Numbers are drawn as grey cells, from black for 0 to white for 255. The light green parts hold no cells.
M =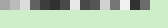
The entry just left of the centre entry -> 73
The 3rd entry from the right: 240
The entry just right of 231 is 73
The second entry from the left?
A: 187

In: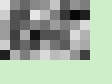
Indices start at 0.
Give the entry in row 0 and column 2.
103
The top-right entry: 125
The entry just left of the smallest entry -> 52
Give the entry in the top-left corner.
229
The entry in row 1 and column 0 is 205
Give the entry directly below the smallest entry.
156
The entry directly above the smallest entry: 146
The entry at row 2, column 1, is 81
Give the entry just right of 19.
81
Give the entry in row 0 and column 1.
135
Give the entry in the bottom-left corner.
31
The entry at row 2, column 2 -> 103

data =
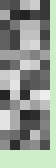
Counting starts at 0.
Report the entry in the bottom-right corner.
77
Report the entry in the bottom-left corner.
140
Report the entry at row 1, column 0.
172
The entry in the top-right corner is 56
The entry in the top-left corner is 88
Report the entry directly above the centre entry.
215
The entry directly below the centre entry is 77
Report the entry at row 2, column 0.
65
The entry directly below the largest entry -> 192
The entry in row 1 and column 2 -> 35
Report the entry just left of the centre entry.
215
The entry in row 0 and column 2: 183
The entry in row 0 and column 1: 77
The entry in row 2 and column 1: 118
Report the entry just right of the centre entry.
88
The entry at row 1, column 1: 44
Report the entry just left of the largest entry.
215

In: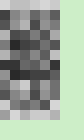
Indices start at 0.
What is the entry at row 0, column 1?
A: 191
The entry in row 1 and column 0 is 65
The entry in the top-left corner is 214
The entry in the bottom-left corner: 158
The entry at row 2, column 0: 84
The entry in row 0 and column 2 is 191
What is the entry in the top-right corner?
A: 203
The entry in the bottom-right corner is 179
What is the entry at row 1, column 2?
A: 158
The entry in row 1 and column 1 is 134
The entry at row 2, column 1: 146

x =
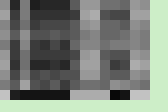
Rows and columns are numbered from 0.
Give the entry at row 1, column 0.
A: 161
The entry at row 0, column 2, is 123
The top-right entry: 143
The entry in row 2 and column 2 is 112
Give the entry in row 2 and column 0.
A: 133
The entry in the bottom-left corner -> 194
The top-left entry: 143
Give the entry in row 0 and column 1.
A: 39
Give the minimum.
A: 8
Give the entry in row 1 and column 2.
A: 123
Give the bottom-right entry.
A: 194
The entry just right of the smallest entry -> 20
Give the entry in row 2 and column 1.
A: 71
